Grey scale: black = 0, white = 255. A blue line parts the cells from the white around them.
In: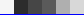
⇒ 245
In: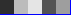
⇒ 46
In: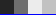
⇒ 37
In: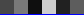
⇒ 71
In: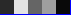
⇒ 41
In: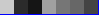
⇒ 203
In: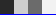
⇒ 41
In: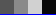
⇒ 85
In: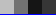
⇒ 191
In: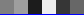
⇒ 127
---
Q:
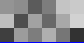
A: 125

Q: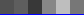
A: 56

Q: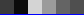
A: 212

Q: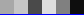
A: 74

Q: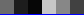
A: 6

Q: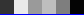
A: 154
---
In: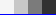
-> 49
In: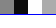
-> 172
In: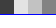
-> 131
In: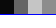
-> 141
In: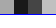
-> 192
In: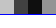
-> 148
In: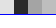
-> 190
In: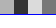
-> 120
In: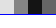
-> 102
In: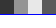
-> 90
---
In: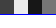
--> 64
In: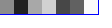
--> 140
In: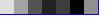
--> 223
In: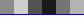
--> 139
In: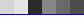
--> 214
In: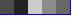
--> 75
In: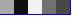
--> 168
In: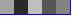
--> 164
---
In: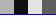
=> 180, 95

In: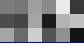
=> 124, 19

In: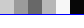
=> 204, 7

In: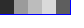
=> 44, 94

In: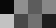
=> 8, 30

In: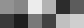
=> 146, 207
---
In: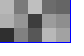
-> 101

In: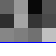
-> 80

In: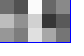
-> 137

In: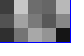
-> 184

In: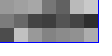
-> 201

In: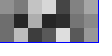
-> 166

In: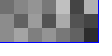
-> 177

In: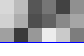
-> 144

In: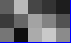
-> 29

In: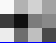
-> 163
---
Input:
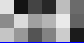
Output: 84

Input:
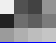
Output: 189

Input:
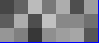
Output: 55

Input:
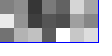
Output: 193

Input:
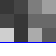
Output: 171

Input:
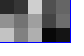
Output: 175

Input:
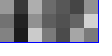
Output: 203

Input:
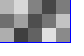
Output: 98

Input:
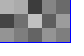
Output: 100
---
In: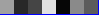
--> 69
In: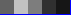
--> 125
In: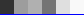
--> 176
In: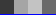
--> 195
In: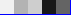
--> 206
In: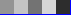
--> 115
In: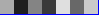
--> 132
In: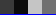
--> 197
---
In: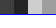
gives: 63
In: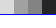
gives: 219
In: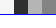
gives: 245
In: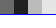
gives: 106
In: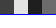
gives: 63
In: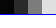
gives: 5
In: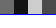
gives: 108
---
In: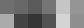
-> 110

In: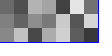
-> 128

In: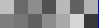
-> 192

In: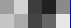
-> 158

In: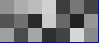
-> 83

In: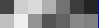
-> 68

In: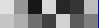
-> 224

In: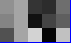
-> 132
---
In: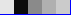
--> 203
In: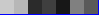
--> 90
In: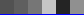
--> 144
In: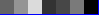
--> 3
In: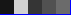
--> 107
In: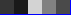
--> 74
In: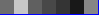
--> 134
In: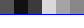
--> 135
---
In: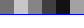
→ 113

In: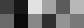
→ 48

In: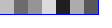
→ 108

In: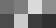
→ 75

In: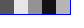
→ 147

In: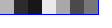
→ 74

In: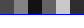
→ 73
